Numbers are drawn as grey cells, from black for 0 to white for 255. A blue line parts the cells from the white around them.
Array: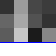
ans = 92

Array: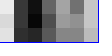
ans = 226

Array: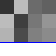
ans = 179

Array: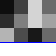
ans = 180

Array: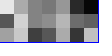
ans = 161

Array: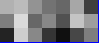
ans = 35
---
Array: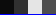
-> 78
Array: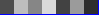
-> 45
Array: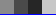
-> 199
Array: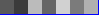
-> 176
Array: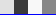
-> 135
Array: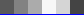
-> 68
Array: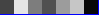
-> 8
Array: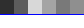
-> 143
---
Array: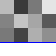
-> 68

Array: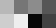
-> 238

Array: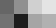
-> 29

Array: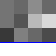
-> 128

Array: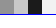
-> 200

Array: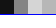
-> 132

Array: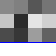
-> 55

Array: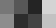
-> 45

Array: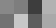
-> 199

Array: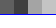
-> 63
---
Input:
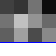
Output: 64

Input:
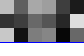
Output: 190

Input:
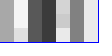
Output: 168

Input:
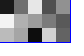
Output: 25

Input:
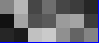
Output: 132

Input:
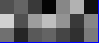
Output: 80

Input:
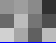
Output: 148

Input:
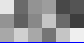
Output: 230
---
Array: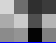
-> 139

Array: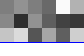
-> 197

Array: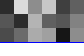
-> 75

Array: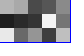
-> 233

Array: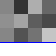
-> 134

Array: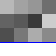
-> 78
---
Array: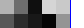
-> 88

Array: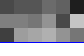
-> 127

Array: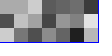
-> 79

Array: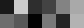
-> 109

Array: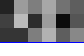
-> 64

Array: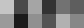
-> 154

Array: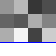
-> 100

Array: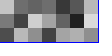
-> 122

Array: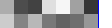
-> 204

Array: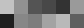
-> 31
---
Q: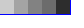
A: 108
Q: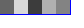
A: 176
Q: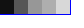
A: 174
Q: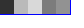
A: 124
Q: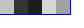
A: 214
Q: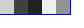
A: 239
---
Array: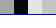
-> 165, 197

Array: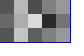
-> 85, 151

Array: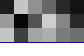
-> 29, 112

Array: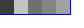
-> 59, 162

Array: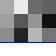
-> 170, 117

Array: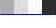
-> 173, 45

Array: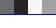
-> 108, 161

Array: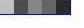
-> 191, 41
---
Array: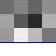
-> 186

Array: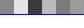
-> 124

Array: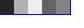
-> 99

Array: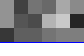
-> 126

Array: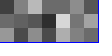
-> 129

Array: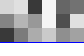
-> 143

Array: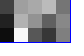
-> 55

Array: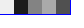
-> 170
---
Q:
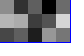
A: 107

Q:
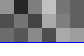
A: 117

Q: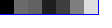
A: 63

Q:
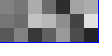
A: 45

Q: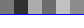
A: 193

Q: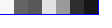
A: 154

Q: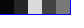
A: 120

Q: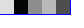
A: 78

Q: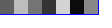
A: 211
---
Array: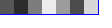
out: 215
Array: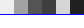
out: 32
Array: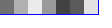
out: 226
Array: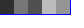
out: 149
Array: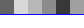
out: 160
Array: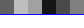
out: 128
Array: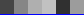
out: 156
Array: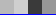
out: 151
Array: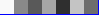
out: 109
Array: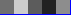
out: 141
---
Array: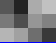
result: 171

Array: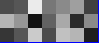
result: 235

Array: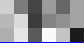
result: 68

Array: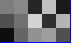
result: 37

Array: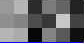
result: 43

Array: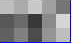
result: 201

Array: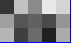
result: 138

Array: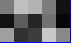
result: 179

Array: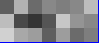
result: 107
